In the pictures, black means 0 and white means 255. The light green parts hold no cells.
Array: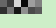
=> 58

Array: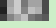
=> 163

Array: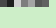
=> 31

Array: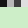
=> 184

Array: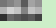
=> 131

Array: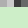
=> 203
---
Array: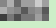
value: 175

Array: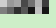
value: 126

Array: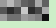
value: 85

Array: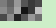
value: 139

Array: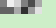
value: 99

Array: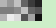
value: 125

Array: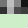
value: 48

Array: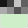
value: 172
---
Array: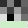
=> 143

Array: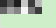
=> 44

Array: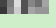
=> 68

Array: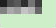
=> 31

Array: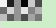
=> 107

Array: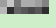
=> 158

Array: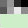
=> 109
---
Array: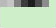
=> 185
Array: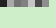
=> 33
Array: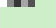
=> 252
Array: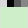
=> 217
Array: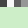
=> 68
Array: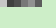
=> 198
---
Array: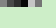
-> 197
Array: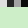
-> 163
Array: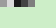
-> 67
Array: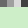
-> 217
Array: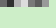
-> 92
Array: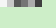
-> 171
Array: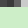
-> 98
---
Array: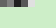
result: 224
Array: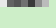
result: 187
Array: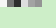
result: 148
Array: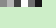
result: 23
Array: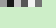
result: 115
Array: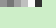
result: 50
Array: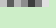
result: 224
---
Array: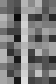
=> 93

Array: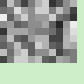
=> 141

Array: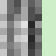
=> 96

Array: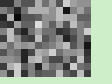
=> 145

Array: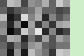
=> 202

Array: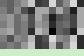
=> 214
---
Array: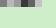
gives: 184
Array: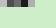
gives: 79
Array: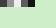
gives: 148
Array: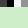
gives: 5
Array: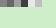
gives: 103
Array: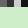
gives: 50
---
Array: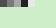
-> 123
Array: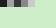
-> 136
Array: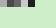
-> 103
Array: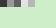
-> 152
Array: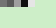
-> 115
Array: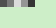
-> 121
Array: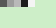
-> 157
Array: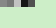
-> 119
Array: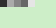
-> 133
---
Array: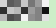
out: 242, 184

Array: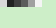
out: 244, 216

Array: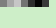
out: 57, 126

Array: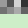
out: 50, 113

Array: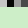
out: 73, 197

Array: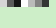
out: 52, 213
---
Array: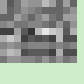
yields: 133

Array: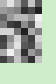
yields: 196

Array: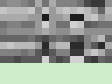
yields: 89

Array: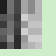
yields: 196

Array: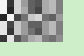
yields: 143
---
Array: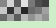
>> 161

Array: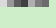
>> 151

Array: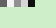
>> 244

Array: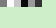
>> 252

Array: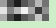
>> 73

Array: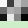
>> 233

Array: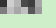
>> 192

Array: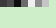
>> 74

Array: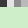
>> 228

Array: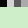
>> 212
